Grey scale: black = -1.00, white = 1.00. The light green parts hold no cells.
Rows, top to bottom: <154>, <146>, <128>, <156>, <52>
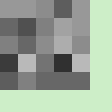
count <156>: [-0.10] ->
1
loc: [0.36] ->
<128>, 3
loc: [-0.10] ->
<156>, 2
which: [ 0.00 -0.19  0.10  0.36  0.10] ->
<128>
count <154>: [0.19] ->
3

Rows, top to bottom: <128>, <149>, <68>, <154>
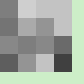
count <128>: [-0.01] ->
1
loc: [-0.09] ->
<149>, 0
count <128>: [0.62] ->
1
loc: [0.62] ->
<128>, 1
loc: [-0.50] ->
<154>, 3
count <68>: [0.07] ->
2

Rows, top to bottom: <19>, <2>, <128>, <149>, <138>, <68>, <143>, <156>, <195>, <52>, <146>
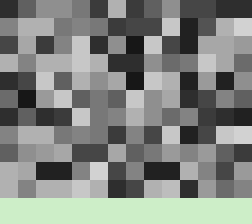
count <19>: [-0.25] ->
2
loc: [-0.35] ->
<2>, 11
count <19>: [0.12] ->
3
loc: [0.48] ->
<146>, 9

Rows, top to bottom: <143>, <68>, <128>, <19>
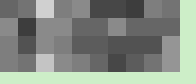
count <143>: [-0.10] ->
2
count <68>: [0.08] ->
4

